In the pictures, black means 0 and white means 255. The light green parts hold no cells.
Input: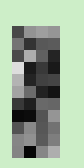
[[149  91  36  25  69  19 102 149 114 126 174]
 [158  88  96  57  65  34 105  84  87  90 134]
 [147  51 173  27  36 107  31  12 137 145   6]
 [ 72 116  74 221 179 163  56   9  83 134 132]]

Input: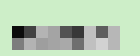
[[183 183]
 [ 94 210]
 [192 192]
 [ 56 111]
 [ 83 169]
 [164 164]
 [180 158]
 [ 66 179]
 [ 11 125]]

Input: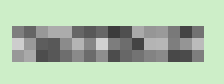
[[114 187 126]
 [ 68 149  75]
 [121 126  72]
 [154 182 138]
 [150 180 131]
 [170  68 115]
 [ 79 109 103]
 [ 60 125  76]
 [103 209 142]
 [ 88 134 107]
 [102 180 138]
 [172 139 110]
 [172  88  87]
 [152  93  77]
 [101 153 169]
 [126 205 152]]

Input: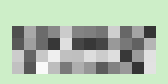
[[ 53 181 225 226]
 [164  97 155  52]
 [103 120  56 153]
 [207 153 222 130]
 [117  69 204  91]
 [127  56 221 150]
 [131  70 191 174]
 [203 223 192 121]
 [136  55 239 189]
 [107 106 200 249]
 [168 159 101  87]
 [ 78  88 204 193]]

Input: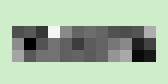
[[173  67  25]
 [ 84  31  10]
 [ 77 137 169]
 [ 81 119 149]
 [101 100 101]
 [109  92  91]
 [100  60 100]
 [138  96  96]
 [245 115 115]
 [ 54  83 113]
 [ 88   0  88]
 [ 79 140 165]]

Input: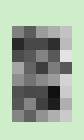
[[194 187 227  88 211 203 175 202]
 [174  46  88 124 155  17  29 175]
 [155  72 131  61 137  74  64 146]
 [ 92  72  88 100 115  73 132  97]
 [128  41  76 165 142  81  85 133]]

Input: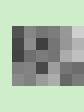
[[207 179 191 109 123]
 [151 150 172 117 103]
 [124 117 116 157 172]
 [117  63 123  73 155]
 [134 140 111 131 129]
 [ 82  69  67 127 138]]

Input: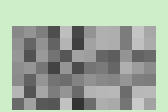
[[167 171 106 139 125 185 162]
 [197 192  99 157 128 184 202]
 [124 124 148 175 149 108 117]
 [174 173  93 102 133 184 169]
 [176 176 101 122 137 183 174]
 [147 162 157 116 146 179 108]
 [ 71  64 162  75 131 105  51]
 [190 180  86 149 109 148 194]
 [ 78  99 115  67 115 125  86]
 [126 146 154 118 149 166  88]
 [147 101  82 149  98  84 161]
 [136 145 150 142 139 181 105]]
